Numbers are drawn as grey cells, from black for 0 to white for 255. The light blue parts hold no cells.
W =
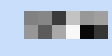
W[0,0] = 129
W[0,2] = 59
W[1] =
[151, 91, 169, 248, 9, 53]

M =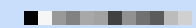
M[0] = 3
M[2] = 153
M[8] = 113
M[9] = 91

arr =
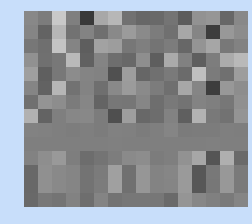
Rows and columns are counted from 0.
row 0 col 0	136
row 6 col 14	119
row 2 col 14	120
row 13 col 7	119
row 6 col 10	121
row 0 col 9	105
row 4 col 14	112
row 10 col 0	130
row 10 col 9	124
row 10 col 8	141
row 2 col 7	119
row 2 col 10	124
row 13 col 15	133
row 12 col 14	152
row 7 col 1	99
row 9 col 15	127
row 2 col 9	116
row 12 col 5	124
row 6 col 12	131
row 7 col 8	104
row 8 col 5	124
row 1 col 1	99
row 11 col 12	87
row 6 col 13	127
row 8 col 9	127
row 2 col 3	132
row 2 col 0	119
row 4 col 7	157
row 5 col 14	152
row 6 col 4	134
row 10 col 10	127
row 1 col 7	155
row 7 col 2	127
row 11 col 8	150
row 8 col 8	124
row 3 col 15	185
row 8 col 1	129

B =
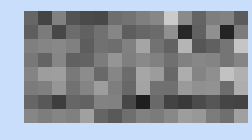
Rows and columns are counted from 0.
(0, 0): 102
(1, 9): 107
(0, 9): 135
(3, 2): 134
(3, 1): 100
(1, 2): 71
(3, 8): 137
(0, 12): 100
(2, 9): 114
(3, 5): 124
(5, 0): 123
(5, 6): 126
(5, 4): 132
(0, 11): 138
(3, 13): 132
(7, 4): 160
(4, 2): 158
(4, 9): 156
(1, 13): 144
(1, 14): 36
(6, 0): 102
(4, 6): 134
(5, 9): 113
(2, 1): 133
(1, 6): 134
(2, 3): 128
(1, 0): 94
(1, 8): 103
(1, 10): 144
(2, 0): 127
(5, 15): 173
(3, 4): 99
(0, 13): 126
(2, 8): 165
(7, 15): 160
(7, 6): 89
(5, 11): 154

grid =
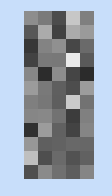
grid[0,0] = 141
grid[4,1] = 44
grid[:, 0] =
[141, 88, 55, 66, 135, 155, 127, 134, 48, 151, 191, 79]
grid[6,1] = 119
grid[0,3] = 199
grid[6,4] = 114
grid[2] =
[55, 131, 144, 71, 106]
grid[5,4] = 156
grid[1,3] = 171
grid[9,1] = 95
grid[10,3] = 82
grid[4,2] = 141
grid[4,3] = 69

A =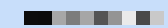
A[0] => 12
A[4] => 166
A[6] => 148

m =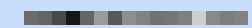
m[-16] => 107
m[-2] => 125
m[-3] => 137
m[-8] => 131
